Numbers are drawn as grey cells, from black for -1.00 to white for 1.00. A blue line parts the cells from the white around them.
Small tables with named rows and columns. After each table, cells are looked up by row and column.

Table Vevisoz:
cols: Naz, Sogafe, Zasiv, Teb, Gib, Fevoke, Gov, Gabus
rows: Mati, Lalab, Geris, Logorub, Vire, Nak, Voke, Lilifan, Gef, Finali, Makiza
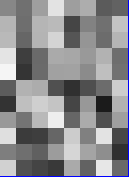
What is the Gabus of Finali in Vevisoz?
-0.62
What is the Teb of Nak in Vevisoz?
-0.37
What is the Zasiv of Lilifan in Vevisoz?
0.45
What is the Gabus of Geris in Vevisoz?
0.42
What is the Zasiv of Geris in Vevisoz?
0.41
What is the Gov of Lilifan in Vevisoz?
-0.38
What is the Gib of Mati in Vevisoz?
0.24
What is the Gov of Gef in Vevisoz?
0.78
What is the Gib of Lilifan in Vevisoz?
-0.20
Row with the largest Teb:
Lilifan

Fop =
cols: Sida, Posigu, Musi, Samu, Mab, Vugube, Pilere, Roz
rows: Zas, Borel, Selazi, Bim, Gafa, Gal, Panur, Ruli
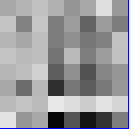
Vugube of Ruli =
-0.84
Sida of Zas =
0.32
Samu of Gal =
-0.63
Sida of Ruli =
0.78
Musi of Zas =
0.51
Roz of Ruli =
-0.01
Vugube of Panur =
0.60
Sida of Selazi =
0.42
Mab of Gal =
-0.07
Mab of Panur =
0.73
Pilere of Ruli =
-0.60
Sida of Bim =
0.54
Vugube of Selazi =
-0.07
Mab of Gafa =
0.13
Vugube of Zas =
0.32
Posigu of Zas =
0.41

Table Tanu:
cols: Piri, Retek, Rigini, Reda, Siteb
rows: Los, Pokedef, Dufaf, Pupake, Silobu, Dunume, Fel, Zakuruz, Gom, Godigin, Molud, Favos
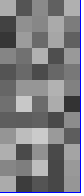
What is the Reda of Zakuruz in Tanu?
-0.43
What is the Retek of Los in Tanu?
-0.34
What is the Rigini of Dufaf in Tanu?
-0.17
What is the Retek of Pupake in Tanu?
-0.11
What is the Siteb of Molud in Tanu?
0.20
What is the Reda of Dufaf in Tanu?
0.30
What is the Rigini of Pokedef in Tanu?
0.06
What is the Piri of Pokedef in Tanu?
-0.48
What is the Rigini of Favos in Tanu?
-0.34
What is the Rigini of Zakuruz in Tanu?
-0.24
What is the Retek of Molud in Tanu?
-0.01
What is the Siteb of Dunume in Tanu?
0.01
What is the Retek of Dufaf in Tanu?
0.22
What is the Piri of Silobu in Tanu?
-0.34
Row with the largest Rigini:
Gom

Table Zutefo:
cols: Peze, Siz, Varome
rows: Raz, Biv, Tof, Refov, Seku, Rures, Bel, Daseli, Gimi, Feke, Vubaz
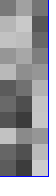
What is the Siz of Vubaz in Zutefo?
-0.53
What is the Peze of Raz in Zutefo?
-0.05
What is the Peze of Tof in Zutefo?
0.52
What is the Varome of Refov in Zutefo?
-0.01
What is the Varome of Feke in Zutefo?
0.46
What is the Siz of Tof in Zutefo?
0.48
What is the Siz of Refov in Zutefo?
0.31
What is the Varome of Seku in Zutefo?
0.18
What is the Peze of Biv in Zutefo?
0.43
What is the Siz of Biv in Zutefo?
0.58
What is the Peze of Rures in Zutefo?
-0.29
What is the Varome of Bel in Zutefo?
0.54
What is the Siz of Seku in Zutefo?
0.11
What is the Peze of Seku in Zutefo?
0.45
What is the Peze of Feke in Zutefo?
-0.20
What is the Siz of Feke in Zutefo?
-0.37
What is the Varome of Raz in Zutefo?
-0.09

